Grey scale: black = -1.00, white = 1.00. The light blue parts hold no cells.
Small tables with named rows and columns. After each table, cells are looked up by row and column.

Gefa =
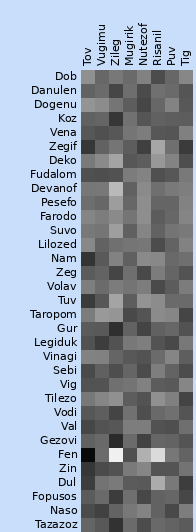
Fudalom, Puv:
-0.32
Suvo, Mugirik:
-0.25
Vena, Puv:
-0.33
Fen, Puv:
-0.07
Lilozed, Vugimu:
-0.23
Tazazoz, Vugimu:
-0.31
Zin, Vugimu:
-0.41
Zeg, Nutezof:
-0.43
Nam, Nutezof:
0.08
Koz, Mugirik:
-0.11
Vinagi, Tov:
0.02
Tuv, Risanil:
0.10
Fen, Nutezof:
0.38
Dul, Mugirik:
-0.29
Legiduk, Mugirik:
-0.06
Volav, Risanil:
-0.42
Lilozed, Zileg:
-0.12
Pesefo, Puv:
-0.21

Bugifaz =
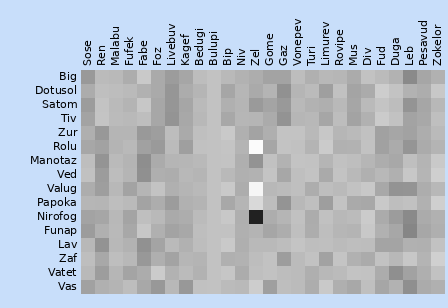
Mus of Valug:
0.52
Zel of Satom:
0.21
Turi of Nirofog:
0.35
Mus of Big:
0.34
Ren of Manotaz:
0.16
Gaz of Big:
0.28
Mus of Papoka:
0.33
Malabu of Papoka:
0.49
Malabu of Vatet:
0.43
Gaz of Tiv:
0.15
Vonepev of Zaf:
0.47
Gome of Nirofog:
0.36
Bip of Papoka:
0.32

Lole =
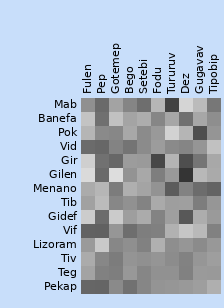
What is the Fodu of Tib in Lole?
0.33
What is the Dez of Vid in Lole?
0.04
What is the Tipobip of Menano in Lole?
-0.22
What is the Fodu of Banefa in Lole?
0.05
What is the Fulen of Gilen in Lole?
0.71
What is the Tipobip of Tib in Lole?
0.18
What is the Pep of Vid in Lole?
-0.19
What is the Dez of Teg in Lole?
0.01
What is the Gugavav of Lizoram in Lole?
0.09

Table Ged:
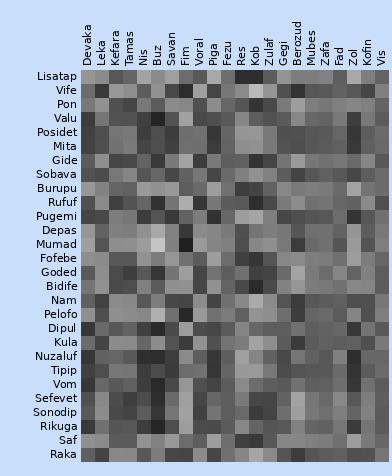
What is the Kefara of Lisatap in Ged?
-0.32
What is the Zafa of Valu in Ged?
-0.22
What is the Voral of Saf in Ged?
-0.26
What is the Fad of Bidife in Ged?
-0.11
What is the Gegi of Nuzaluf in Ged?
-0.43
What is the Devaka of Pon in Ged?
-0.05
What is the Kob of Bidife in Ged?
-0.67
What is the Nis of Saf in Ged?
0.15
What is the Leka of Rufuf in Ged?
0.08
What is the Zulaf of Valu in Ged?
-0.36
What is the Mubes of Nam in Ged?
-0.32
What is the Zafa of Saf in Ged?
-0.03
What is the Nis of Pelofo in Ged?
0.06
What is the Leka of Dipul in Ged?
-0.18
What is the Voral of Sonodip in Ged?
-0.49
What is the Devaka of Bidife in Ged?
-0.08
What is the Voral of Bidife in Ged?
-0.45
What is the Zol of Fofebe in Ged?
0.22

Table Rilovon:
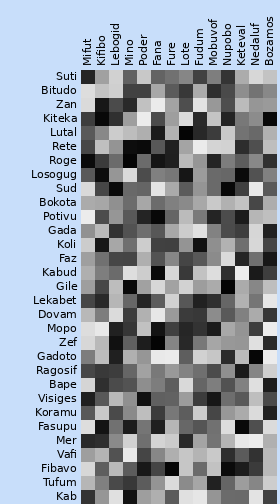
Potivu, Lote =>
0.47
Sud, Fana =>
0.79
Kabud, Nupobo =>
-0.64
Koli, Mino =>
-0.13
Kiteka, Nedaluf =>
0.10
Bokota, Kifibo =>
0.31

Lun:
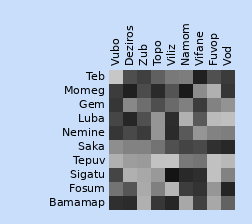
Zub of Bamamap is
0.38
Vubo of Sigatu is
-0.46
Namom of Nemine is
-0.30
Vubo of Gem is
-0.58
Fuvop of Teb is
-0.37
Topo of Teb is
-0.25
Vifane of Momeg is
0.10
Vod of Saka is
-0.69
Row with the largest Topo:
Tepuv

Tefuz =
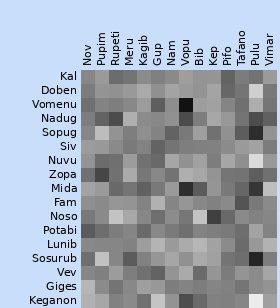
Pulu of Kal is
-0.10
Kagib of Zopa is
-0.07
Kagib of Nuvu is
-0.11
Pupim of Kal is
0.21
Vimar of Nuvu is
0.20
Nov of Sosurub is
-0.13
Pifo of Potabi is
-0.04
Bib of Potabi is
0.03
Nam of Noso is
0.10
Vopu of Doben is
0.21
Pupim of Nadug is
-0.22
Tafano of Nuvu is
0.12
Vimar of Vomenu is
-0.08
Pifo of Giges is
0.01
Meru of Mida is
-0.08
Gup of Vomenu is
-0.26
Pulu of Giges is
0.09
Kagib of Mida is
-0.24
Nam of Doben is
0.28
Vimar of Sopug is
0.15

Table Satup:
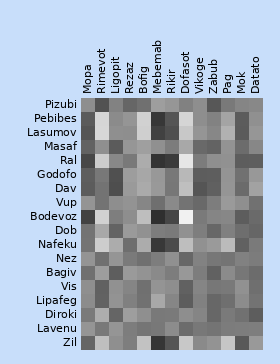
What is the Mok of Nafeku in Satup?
-0.24
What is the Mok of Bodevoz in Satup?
-0.27
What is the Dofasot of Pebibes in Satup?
0.67
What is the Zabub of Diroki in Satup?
-0.19
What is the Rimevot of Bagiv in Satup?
0.23
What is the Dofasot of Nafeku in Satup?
0.49
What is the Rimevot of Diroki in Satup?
0.36
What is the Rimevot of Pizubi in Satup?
-0.36
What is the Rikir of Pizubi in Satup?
0.18
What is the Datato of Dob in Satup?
-0.20
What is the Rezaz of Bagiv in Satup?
0.21
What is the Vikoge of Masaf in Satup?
-0.18
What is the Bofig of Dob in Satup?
0.14
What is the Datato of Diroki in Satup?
-0.27

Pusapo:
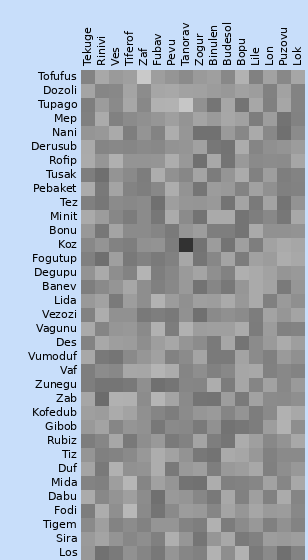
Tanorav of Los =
0.05
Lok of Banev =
0.18
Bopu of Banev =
0.18
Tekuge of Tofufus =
0.03
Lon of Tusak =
0.24
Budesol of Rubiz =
-0.08
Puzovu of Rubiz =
0.15
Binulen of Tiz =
-0.10
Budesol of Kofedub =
0.04
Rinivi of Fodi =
0.36
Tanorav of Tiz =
0.15
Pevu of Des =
0.31
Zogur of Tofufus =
0.21
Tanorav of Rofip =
0.19
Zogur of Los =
0.01
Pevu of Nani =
0.36
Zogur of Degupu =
0.29
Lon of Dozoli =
0.01
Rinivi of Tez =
-0.07

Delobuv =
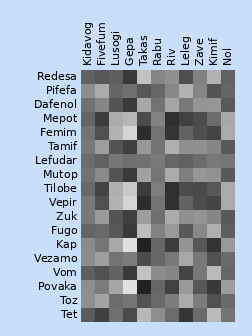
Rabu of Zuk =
-0.13
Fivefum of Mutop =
0.08
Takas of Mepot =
-0.40
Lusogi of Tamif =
-0.34
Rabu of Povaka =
-0.20
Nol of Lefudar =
-0.08
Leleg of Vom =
-0.47
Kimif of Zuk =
0.05
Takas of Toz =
-0.36
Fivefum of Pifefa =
0.34
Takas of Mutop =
0.27
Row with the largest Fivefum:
Pifefa

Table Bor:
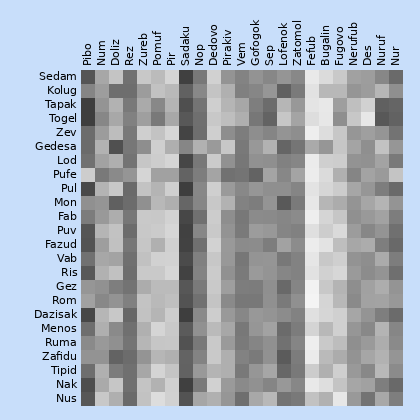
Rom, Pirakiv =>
0.08
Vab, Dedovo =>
0.56
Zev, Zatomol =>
0.11
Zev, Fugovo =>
0.56
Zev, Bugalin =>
0.73
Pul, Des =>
0.18
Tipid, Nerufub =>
0.20
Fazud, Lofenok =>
0.27
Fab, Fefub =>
0.87
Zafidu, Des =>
0.30
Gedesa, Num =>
0.40
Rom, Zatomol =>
0.13
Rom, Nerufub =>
0.08
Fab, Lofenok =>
0.05
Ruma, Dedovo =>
0.58
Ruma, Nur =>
0.08

